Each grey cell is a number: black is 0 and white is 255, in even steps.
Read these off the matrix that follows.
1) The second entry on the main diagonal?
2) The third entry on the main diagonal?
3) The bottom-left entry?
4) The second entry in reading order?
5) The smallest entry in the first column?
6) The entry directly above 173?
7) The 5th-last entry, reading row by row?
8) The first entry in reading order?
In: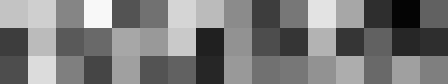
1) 187
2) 127
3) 77
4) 207
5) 61
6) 53
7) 146
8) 195

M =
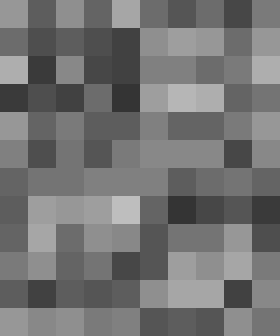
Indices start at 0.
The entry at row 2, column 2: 136
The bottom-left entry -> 151
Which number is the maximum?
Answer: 190
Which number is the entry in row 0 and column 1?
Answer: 93
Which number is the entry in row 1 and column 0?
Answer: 108
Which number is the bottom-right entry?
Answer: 116
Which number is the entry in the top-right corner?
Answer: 122
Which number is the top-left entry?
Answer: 151
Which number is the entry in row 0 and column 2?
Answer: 143
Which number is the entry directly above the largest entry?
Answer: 128
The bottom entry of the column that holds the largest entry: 128
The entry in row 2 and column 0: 174
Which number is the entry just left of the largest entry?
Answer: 158
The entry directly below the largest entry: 136
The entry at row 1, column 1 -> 78
